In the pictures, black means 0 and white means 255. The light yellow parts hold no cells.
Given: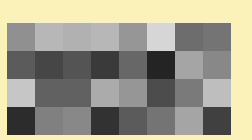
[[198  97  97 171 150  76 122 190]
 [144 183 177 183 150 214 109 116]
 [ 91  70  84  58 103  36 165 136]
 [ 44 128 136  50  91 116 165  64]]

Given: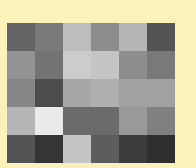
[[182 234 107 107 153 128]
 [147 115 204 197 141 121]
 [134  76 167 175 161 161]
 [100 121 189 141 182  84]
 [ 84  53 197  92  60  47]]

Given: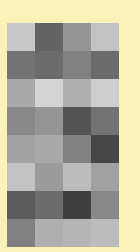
[[200  99 149 194]
 [194 155 188 161]
 [169 212 175 206]
 [161 169 129  70]
 [137 149  84 115]
 [129 175 181 188]
 [115 107 129 107]
 [ 91 107  64 137]]

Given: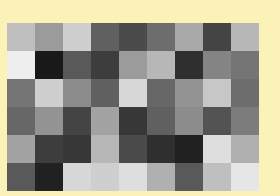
[[238  25  89  61 155 183  47 132 117]
 [191 155 207  96  75 109 169  68 183]
 [163  61  55 183  75  47  33 222 176]
 [117 207 140  96 215 103 147 199 109]
 [103 147  68 163  55  96 140  83 124]
 [ 89  33 215 207 222 176  89 191 230]]

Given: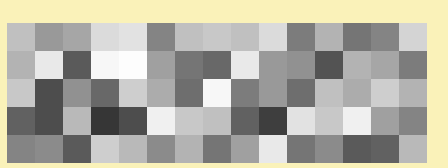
[[200  77 145 104 206 172 110 247 124 153 110 192 172 206 179]
 [192 153 166 219 226 132 192 200 192 219 124 179 117 132 212]
 [179 233  90 247 253 160 117 104 233 153 145  83 179 166 124]
 [132 139  90 206 185 139 179 117 160 233 117 139  90  97 185]
 [ 97  77 185  54  77 240 200 192  97  62 226 200 240 160 132]]

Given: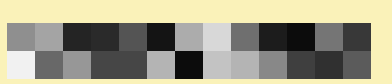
[[241 104 151  70  70 180  12 195 180 136  63  48  91]
 [143 164  36  42  84  20 172 216 111  28  12 117  56]]

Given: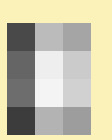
[[109 244 209]
 [101 238 203]
 [ 73 187 165]
 [ 60 179 157]]

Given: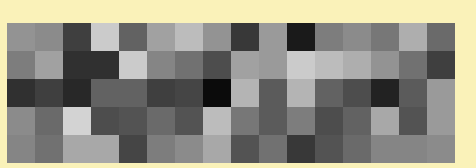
[[147 139  63 203  98 161 188 147  56 154  26 125 139 119 174 106]
 [139 106 211  77  83 106  83 188 119  91 125  77  98 168  83 154]
 [133 113 168 168  69 125 139 168  83 113  56  83 106 133 133 139]
 [125 161  48  48 203 133 113  77 161 154 203 188 174 147 113  63]
 [ 48  63  40  98  98  63  69  11 180  91 180  98  77  34  91 154]]

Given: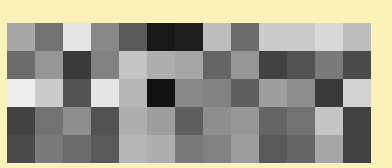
[[238 203  82 230 182  18 136 130  95 158 142  58 210]
 [166 114 230 136  89  24  31 189 108 203 203 216 189]
 [108 150  58 130 196 174 166 101 150  66  82 122  74]
 [ 74 122 108  89 182 174 122 130 158  89 101 166  66]
 [ 66 114 142  82 174 158  95 142 150 101 114 196  66]]
